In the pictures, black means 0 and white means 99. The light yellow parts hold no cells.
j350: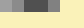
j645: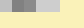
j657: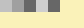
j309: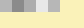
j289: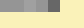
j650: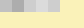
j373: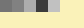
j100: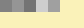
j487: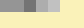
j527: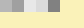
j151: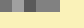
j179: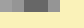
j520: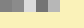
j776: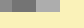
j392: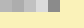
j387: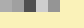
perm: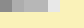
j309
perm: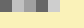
j657
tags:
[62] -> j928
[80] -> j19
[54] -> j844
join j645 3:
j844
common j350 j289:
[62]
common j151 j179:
[62]
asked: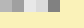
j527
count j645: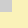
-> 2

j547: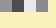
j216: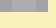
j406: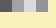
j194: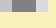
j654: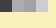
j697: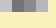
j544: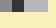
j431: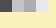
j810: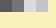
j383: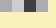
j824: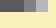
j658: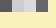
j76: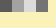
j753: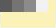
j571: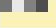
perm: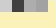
j654
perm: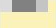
j194

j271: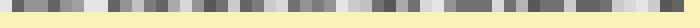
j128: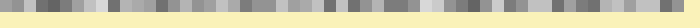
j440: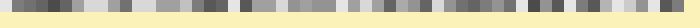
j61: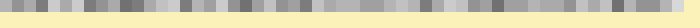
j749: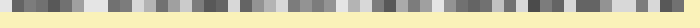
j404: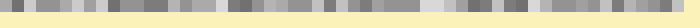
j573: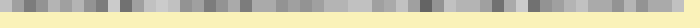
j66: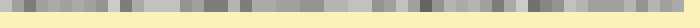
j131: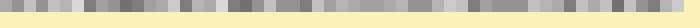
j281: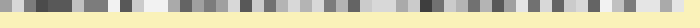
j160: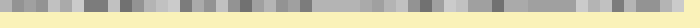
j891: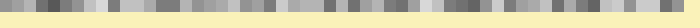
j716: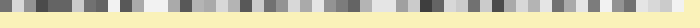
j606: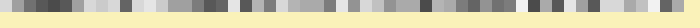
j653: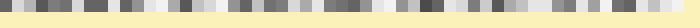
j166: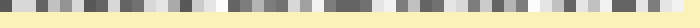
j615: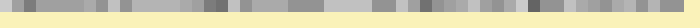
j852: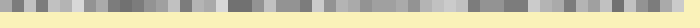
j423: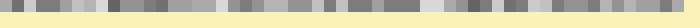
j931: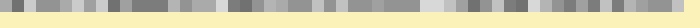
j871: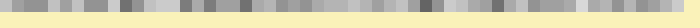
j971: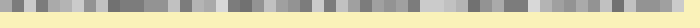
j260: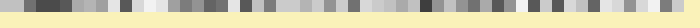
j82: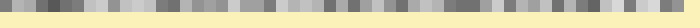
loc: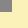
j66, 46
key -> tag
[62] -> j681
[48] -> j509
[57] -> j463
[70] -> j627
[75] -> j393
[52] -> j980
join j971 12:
j509
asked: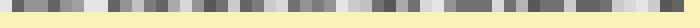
j271
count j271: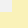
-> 0
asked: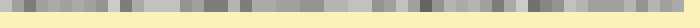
j66

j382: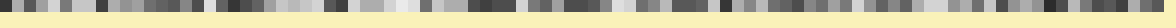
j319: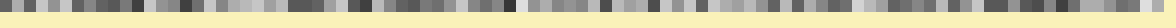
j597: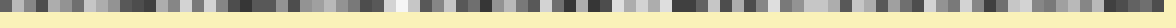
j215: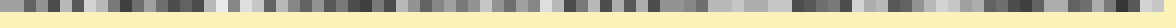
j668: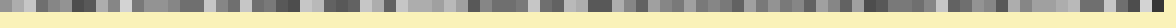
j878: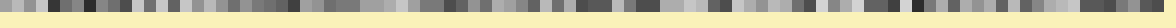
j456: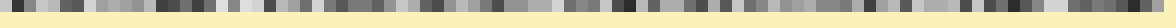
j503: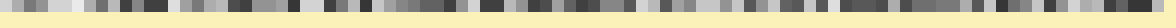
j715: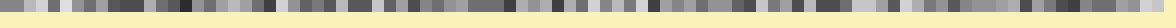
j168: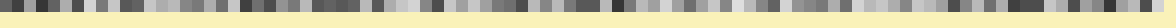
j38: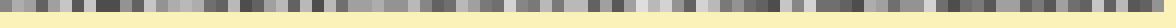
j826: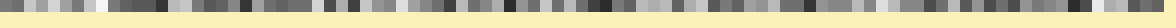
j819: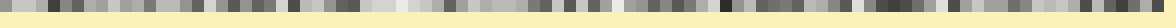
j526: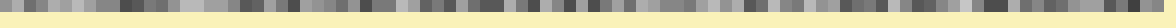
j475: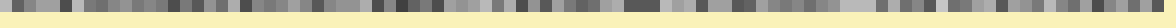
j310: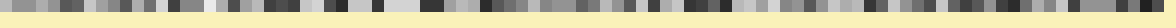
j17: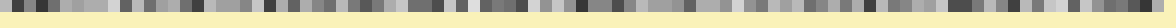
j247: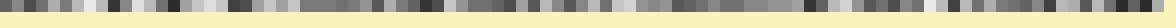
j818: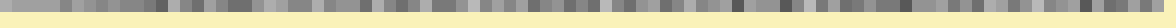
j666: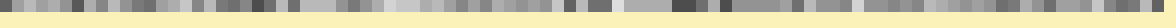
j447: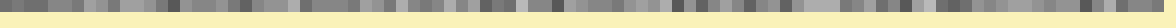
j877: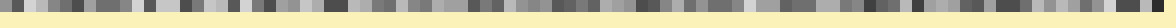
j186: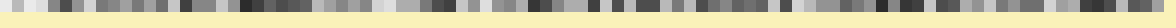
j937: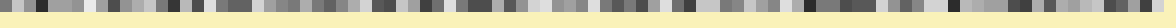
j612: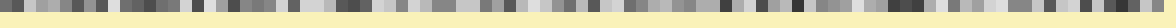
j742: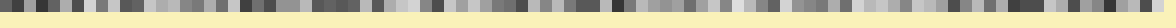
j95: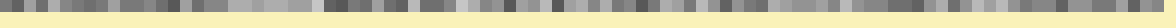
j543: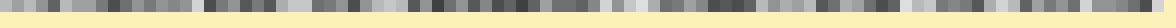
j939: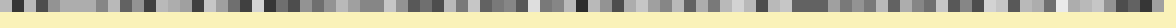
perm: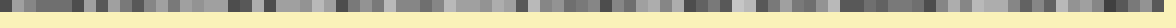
j526
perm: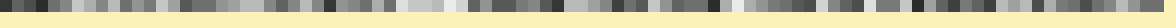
j247
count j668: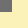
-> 13
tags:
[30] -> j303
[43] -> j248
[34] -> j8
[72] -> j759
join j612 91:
j303

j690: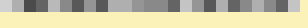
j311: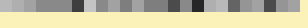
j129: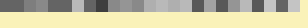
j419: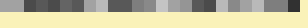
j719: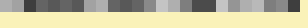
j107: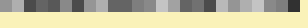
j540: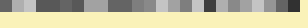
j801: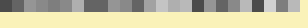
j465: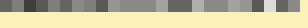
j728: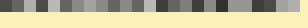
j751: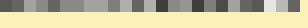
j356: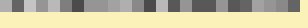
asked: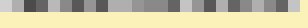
j690
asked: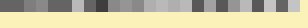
j129
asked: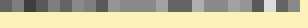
j465
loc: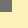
j107, 17
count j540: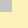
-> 4

